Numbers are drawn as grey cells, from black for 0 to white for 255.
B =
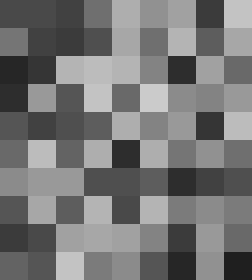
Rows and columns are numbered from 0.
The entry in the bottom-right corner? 31
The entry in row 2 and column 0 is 38
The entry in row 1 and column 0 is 117
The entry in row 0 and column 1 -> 73
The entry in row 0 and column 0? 73
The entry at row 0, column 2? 65
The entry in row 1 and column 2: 59
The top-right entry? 195
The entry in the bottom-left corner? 99
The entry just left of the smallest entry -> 145
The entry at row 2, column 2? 180
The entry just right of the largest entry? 139
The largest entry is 203
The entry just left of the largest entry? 105
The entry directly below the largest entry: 131

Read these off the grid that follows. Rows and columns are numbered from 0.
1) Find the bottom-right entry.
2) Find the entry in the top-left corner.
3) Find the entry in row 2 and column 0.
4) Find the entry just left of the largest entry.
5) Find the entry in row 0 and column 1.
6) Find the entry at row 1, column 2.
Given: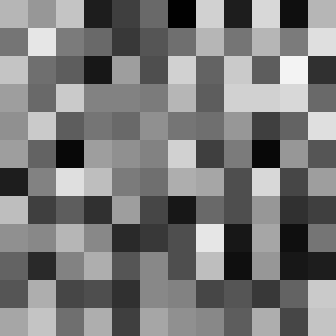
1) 196
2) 182
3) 196
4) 93
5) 151
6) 123
